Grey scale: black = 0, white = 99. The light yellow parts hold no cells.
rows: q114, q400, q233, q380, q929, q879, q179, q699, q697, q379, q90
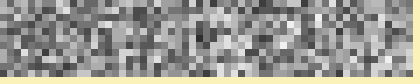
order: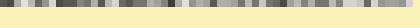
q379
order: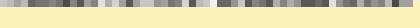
q233
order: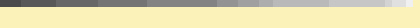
q179
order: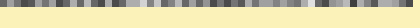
q929

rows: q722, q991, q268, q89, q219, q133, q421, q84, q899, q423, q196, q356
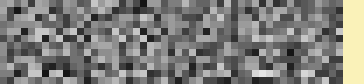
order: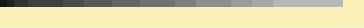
q84
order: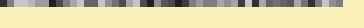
q219
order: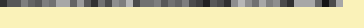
q991
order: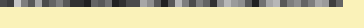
q356
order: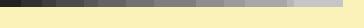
q133

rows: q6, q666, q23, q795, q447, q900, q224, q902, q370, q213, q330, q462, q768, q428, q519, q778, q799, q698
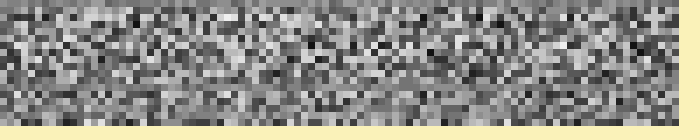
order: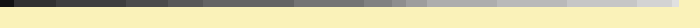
q795
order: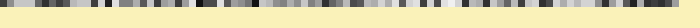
q23
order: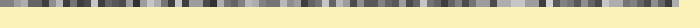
q462
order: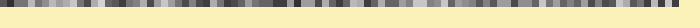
q213

